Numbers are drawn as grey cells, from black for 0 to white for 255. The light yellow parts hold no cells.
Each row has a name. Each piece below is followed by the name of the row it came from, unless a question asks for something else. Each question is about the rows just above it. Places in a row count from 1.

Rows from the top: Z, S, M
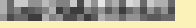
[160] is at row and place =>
Z, 8
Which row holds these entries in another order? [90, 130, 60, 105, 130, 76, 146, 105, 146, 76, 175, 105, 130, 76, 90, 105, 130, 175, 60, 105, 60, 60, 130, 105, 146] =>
S
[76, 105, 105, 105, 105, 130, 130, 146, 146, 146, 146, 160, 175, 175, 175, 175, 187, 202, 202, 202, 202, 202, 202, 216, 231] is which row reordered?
Z
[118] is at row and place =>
M, 12
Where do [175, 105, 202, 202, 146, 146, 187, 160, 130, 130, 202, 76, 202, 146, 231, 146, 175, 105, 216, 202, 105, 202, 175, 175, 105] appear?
Z

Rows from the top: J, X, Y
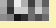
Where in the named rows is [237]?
J, 3
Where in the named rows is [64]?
J, 5
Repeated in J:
[175]

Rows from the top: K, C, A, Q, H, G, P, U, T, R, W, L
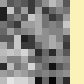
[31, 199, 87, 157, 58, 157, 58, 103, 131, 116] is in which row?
C
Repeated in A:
[87]
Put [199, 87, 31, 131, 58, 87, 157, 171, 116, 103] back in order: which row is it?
A
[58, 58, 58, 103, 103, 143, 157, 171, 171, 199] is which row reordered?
P
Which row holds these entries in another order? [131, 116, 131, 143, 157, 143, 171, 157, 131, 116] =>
W
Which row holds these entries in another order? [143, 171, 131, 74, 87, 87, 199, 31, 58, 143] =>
G
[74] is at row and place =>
G, 10

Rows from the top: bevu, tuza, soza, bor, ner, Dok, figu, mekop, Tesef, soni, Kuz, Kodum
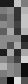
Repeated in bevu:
[28]
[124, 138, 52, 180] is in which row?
tuza
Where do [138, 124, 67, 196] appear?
bor
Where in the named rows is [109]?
Tesef, 2
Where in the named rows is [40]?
mekop, 3
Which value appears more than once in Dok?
[138]

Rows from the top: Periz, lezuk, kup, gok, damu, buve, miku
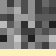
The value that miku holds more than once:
[144]
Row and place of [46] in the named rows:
gok, 4
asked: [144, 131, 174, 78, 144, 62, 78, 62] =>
lezuk
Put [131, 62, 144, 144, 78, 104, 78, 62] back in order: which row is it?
Periz
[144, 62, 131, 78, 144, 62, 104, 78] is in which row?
Periz
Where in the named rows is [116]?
damu, 1

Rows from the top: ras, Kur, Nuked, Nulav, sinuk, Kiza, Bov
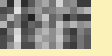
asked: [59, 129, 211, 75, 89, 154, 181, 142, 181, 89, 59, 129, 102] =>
sinuk
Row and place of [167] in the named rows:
ras, 7

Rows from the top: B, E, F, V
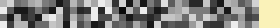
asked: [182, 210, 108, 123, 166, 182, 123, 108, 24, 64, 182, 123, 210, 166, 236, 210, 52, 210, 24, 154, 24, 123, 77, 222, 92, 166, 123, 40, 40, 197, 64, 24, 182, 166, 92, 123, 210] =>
B
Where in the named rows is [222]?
B, 24
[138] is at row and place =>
E, 37
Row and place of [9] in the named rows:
E, 18
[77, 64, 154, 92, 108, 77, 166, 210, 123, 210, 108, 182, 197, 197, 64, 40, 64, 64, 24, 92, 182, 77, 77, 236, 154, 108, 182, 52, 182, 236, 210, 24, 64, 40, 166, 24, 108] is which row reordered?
F
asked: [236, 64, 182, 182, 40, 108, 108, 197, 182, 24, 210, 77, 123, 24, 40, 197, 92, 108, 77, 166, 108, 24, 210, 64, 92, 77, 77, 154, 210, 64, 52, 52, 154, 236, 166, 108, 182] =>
V

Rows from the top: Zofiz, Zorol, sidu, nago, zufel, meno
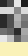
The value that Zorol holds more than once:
[217]
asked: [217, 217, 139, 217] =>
Zorol
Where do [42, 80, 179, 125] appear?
sidu
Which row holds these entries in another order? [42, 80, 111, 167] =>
nago
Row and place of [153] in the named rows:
meno, 4

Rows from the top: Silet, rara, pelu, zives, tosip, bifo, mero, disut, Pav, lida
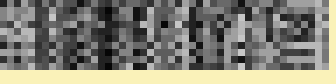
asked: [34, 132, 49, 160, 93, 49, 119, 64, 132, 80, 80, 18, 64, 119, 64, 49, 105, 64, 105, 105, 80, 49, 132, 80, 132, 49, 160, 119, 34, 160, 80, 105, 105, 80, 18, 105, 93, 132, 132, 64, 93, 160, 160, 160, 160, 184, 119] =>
Silet
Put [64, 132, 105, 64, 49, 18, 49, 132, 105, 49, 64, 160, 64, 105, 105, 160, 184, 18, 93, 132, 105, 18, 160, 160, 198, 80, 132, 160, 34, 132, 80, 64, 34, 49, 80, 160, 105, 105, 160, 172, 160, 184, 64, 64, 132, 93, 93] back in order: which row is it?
bifo
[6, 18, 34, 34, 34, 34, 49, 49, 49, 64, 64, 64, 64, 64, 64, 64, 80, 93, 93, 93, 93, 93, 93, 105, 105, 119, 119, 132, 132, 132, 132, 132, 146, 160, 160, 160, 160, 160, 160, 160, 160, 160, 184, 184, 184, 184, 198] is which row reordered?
disut
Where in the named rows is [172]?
bifo, 3
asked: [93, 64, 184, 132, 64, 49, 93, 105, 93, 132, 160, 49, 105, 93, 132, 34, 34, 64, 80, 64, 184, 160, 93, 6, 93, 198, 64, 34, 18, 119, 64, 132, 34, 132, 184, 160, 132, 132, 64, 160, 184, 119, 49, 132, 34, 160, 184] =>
zives
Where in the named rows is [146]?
disut, 13

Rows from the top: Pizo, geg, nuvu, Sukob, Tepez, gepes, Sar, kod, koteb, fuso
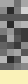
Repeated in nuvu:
[86]
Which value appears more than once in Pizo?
[166]

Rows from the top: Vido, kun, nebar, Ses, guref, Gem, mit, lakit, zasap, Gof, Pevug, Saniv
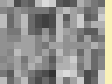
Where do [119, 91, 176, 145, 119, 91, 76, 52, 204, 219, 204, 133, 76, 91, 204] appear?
Pevug
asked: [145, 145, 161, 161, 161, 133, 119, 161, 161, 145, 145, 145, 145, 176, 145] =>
mit

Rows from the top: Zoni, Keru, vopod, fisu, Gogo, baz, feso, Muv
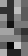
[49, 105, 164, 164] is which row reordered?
Zoni
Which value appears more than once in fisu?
[121]
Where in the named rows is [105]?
Zoni, 4
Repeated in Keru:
[49]
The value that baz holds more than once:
[137]
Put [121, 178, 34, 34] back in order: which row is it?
Muv
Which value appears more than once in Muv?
[34]

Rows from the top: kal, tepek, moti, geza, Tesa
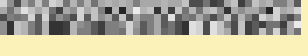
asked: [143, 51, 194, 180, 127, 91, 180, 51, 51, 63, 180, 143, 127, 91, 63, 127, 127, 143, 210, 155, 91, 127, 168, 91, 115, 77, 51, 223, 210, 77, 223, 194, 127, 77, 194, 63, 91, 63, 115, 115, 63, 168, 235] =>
geza
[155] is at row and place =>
geza, 20
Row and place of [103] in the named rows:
Tesa, 24
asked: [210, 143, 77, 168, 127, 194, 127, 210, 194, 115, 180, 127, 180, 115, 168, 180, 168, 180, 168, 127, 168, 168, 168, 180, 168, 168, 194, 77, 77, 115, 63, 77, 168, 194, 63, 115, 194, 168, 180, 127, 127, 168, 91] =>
kal

